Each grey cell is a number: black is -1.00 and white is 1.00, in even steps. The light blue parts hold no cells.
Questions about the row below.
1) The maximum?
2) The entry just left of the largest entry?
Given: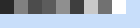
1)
0.99
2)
-0.11

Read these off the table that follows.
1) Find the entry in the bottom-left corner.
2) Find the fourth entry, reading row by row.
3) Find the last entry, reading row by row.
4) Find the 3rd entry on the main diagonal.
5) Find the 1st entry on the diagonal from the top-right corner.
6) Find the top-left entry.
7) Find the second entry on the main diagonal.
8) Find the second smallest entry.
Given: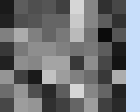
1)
-0.44
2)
-0.33
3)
-0.68
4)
0.00
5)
-0.44
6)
-0.80
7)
-0.38
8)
-0.85

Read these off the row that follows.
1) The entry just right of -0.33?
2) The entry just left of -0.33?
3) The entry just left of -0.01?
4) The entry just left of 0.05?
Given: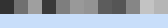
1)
0.05
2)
-0.28
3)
-0.55
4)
-0.33

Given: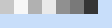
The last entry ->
-0.59
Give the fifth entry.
0.13
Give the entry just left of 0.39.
0.94

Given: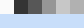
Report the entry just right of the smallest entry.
-0.32
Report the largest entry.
0.96
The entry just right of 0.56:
0.39

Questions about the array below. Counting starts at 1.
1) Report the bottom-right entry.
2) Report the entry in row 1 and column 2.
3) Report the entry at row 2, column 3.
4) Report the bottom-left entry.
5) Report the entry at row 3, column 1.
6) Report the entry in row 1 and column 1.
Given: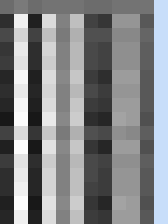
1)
-0.31
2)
-0.04
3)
-0.75
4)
-0.70
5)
-0.43
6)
-0.15

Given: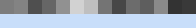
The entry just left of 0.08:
-0.26
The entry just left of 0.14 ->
-0.20
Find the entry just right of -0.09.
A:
-0.44

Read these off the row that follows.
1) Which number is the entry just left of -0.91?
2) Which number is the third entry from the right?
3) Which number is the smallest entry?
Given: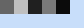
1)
-0.05
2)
-0.75
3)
-0.91

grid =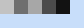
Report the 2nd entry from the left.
-0.13
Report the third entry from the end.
0.31
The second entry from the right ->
-0.41

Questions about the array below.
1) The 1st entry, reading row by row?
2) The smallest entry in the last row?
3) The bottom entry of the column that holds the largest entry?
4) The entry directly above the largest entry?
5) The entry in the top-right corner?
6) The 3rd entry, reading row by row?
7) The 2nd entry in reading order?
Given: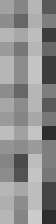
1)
0.26
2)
-0.65
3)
0.60
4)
0.48
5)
-0.30
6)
0.43
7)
0.04

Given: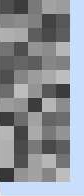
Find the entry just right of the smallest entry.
0.16
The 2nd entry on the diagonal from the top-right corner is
-0.48
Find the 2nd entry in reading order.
-0.53
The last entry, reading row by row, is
0.48
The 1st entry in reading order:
-0.38
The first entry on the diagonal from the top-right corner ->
0.22
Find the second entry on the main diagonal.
0.10
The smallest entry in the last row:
-0.58
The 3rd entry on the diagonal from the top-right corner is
-0.27
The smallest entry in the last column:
-0.53
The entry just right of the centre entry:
-0.32
